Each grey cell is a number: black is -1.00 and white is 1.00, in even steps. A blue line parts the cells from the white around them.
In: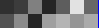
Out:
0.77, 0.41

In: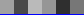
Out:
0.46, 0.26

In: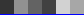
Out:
0.65, 0.31

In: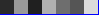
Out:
0.72, 0.38

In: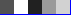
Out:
1.00, 0.65

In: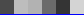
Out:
0.66, 0.48

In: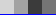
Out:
0.67, 0.28

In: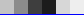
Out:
0.87, 0.69

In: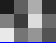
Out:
0.83, 0.73

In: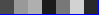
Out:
0.65, 0.37
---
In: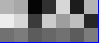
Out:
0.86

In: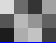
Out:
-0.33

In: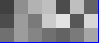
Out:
-0.40

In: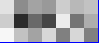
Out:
0.61

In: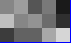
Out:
0.50

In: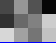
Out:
-0.62
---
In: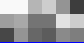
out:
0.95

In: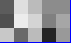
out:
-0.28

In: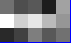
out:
-0.11

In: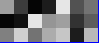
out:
0.25

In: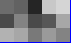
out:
-0.15

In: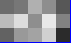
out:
-0.15

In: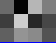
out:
-0.17

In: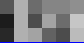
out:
-0.32
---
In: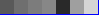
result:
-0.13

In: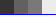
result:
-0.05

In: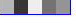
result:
0.16

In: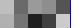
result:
-0.34

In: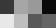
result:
-0.31

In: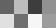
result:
-0.13

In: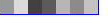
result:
0.09

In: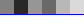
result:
0.01
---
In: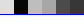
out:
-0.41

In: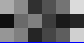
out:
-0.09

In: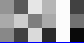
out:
0.98

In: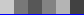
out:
0.41

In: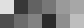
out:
0.21

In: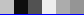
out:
0.35

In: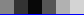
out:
0.39

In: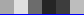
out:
-0.52
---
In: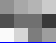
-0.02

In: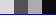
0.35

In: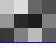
0.47

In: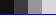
0.18

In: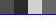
0.63

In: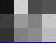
0.10

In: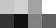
0.02

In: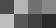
-0.49
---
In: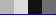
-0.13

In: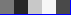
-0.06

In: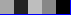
0.06

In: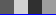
-0.29

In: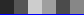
0.06

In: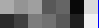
0.34
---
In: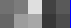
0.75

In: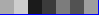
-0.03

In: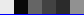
-0.48

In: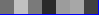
0.22

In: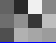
-0.68

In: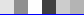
-0.50

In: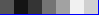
0.27
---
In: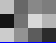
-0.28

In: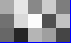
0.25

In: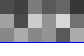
-0.30

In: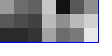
-0.05

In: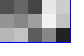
0.06

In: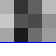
-0.14

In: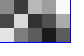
-0.79

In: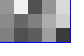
0.25

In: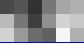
0.93
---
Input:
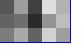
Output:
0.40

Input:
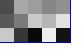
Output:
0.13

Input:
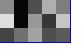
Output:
-0.01

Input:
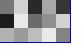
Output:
-0.58

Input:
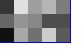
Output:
-0.02

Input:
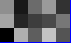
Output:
-0.61

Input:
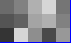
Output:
-0.08

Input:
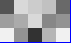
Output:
-0.18

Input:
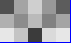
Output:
-0.28
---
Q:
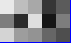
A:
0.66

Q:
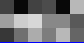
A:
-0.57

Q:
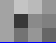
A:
0.28

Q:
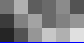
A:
-0.71

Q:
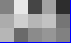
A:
0.43

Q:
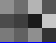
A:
-0.04
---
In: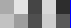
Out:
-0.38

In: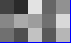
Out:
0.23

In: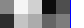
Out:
0.35

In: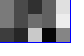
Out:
-0.14

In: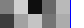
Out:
0.54

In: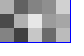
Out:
0.81

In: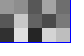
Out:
-0.22

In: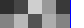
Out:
-0.35

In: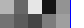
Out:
-0.47
